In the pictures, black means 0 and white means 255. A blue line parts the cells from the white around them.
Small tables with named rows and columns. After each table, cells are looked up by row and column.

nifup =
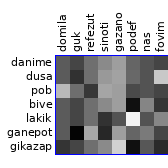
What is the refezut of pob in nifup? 55
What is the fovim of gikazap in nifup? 42
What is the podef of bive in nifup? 16
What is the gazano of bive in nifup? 158
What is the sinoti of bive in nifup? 138
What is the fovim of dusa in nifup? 200
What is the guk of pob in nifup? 110
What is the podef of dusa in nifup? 104
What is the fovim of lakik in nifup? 135
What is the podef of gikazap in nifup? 16
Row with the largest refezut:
ganepot

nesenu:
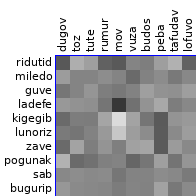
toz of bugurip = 138
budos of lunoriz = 140
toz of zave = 163
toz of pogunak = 106
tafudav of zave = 155
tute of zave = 126
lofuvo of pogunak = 149

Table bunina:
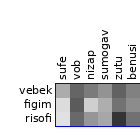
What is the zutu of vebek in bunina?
98
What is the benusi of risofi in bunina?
113
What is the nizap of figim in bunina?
207
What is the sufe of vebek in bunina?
172
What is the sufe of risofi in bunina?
225
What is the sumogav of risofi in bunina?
167
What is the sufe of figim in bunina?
220
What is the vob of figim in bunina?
91
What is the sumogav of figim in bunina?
174
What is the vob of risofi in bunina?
105
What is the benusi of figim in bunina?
140
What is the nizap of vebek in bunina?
123
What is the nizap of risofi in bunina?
150
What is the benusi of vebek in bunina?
129
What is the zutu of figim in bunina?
114
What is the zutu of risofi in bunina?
52
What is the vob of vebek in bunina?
101
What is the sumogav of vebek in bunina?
147

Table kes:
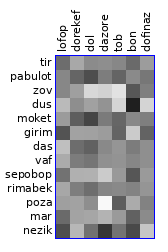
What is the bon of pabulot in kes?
138
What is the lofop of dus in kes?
186
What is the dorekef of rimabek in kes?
126
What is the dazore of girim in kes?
156
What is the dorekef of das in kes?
109
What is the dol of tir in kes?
139
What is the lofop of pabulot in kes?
135

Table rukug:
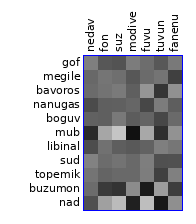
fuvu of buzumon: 27
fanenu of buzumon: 61
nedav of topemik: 116
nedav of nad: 80
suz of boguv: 121
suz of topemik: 105
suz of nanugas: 96
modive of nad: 32
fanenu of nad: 143
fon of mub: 166
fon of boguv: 95
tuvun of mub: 47
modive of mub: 17
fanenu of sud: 81
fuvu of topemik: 125
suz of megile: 111

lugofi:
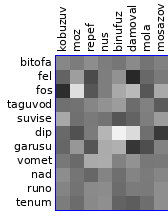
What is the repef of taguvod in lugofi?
134
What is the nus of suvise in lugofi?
115
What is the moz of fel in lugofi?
158
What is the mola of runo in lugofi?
122
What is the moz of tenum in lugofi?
108
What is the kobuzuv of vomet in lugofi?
120
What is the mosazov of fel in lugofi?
122
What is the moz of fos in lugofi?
222
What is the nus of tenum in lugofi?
143
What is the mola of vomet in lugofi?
120
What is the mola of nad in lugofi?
123
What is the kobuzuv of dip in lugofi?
105
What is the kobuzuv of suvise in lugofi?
168
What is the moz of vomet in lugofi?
106
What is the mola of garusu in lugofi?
78
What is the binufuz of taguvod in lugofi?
156
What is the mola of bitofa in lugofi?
116
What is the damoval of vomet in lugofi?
146

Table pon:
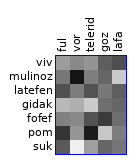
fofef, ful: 128
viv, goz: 94
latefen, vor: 124
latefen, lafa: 94
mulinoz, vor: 21
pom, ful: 53
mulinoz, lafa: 202
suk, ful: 90
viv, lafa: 79
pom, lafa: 125
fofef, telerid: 83
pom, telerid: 28
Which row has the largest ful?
gidak

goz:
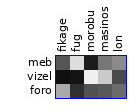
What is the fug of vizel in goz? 20
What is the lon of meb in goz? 138
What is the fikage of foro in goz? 170
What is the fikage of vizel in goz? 16
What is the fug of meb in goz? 221
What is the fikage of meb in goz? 86
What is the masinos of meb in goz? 119
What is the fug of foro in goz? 47
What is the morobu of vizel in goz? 240
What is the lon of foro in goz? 107
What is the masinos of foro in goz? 87
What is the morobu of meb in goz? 28
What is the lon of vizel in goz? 73
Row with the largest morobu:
vizel

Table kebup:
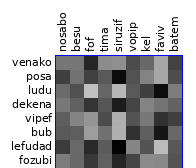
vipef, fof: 149
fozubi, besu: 104
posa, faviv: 167
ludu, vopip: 89
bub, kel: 95
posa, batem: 78
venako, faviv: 167
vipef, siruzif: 174
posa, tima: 89
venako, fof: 39
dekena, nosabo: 120

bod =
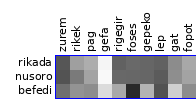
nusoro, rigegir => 104
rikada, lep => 97
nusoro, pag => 163
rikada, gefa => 245
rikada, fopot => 168
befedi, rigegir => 169
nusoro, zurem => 83
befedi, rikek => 147
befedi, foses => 41
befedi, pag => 141
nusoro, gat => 142
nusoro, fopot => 163
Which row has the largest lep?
rikada

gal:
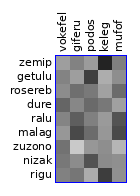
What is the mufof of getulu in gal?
142
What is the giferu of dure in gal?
135
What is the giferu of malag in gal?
73
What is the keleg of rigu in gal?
61
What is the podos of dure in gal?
106
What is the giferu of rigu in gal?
118
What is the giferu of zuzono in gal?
201
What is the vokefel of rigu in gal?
129
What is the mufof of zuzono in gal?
181
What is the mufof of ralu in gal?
83
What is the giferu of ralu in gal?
94
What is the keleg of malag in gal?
151
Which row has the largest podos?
rigu

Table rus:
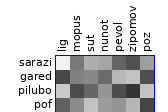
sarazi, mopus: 121
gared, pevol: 185
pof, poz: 69
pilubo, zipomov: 53
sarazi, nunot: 165
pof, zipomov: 183
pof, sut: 194
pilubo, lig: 201
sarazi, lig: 241
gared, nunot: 107
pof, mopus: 139
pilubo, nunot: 150
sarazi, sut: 174
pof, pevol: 149
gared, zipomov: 195
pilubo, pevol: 77
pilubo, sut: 102

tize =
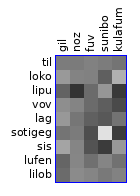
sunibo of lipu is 150
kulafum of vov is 74
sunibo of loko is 95
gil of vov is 142
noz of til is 123
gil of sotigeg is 116
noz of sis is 133

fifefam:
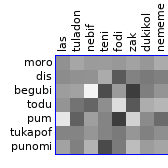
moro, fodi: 152
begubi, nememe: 148
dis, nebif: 146
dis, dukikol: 122
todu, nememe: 182
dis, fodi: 90
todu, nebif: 101
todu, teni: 142
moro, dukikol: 151
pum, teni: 132
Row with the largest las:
pum

